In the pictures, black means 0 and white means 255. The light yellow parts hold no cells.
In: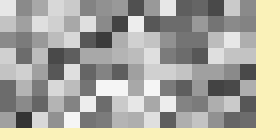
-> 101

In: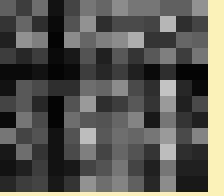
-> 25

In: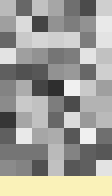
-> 95

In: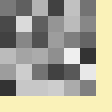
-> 171

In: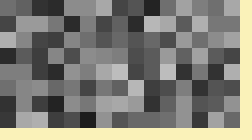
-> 162

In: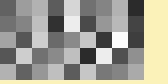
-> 132

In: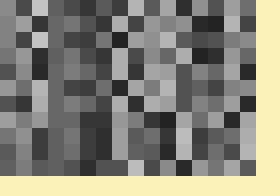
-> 165
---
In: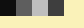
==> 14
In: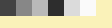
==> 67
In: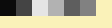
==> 11
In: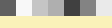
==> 96
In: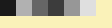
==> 26
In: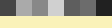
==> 70
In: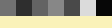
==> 113
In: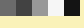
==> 107
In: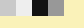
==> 201
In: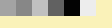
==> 163
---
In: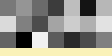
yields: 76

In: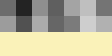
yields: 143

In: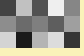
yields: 127

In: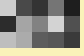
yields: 130

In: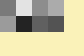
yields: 141

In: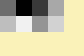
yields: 57

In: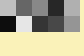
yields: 136

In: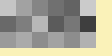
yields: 183
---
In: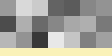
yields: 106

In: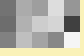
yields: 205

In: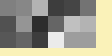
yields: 45

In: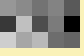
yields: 77

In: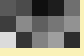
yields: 95

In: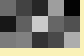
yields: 202

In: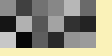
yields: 87

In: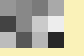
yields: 202

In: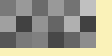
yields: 147

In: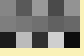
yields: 112
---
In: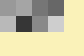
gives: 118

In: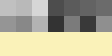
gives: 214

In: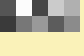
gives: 70

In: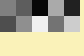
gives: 7

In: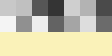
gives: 86

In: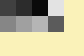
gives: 10

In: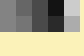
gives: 74

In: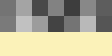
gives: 73
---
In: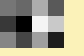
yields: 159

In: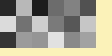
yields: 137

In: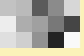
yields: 35

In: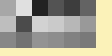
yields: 129

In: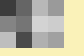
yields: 176

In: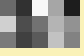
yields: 194

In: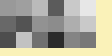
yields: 132

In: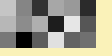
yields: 99

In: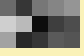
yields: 90

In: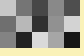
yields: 166
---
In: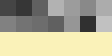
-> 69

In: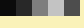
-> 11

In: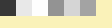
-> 55

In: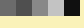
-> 107

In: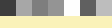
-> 61

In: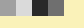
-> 160

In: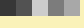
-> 55

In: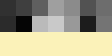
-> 49

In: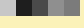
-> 199
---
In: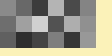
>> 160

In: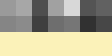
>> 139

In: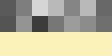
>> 148

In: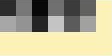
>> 147

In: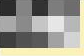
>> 138

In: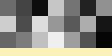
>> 76

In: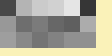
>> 110
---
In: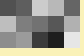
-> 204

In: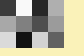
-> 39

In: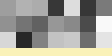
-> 172

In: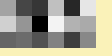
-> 54

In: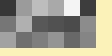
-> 189

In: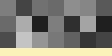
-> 113

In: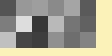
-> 158

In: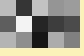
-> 194
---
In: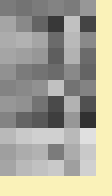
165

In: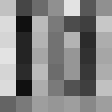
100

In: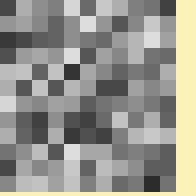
135

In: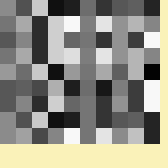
139

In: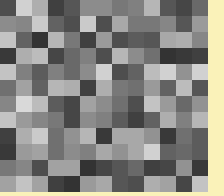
162
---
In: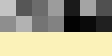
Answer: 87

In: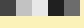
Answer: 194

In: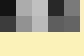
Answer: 172

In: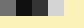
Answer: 17

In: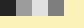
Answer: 155

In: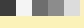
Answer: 243
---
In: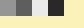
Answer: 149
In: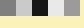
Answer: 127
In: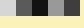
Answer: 214
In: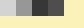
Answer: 211
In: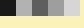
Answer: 25
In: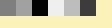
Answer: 127
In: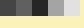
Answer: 69
